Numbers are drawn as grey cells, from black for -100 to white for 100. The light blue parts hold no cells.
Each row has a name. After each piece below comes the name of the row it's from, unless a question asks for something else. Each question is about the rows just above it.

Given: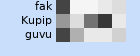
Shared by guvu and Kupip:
[83]
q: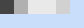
guvu
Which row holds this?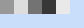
Kupip

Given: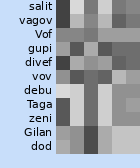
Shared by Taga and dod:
[14]
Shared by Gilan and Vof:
[24]
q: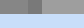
Vof
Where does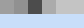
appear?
Gilan

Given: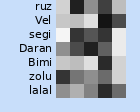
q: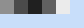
Daran
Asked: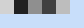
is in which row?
ruz
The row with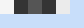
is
segi
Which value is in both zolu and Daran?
[12]
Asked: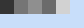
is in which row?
zolu

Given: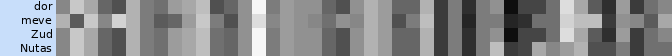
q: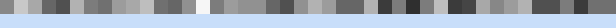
Nutas
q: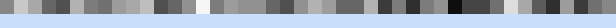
dor
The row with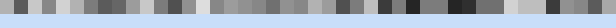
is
meve
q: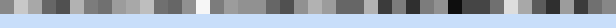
Zud

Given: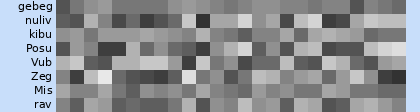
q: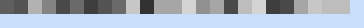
nuliv
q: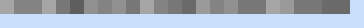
Mis
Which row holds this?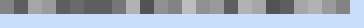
rav

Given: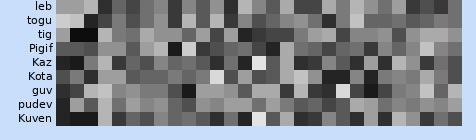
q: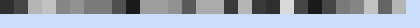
guv
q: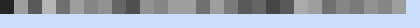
pudev
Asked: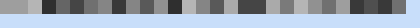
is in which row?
leb
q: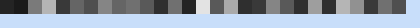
Kaz

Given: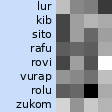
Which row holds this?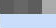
rafu
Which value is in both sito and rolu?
[-19]

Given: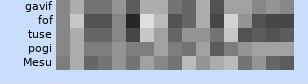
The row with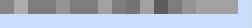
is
pogi
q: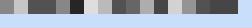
fof
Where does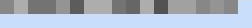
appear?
gavif

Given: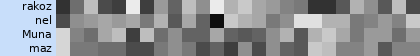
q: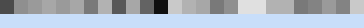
nel

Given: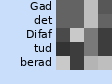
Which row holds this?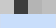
berad
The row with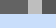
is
Gad
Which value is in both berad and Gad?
[49]
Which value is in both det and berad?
[49]
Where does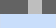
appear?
det
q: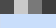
Difaf

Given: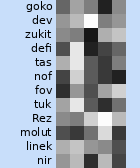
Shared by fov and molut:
[-38]
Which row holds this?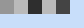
nir

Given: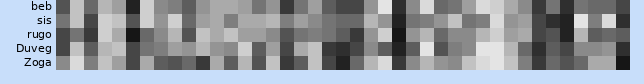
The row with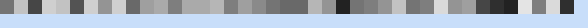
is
sis
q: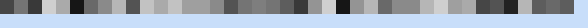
rugo

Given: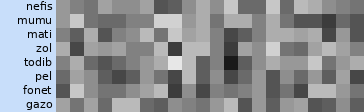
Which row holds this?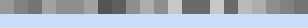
nefis
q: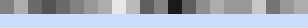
todib
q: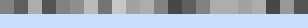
mati
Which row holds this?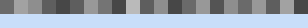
pel
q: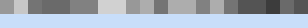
mumu

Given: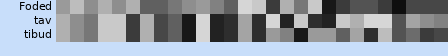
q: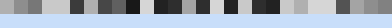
tav
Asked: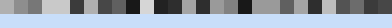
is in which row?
tibud
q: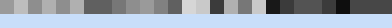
Foded

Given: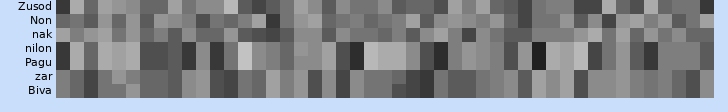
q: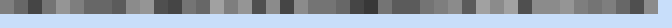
zar
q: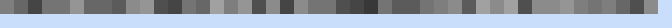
Biva
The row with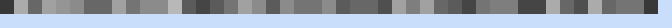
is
Zusod
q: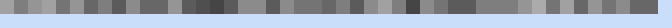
nak

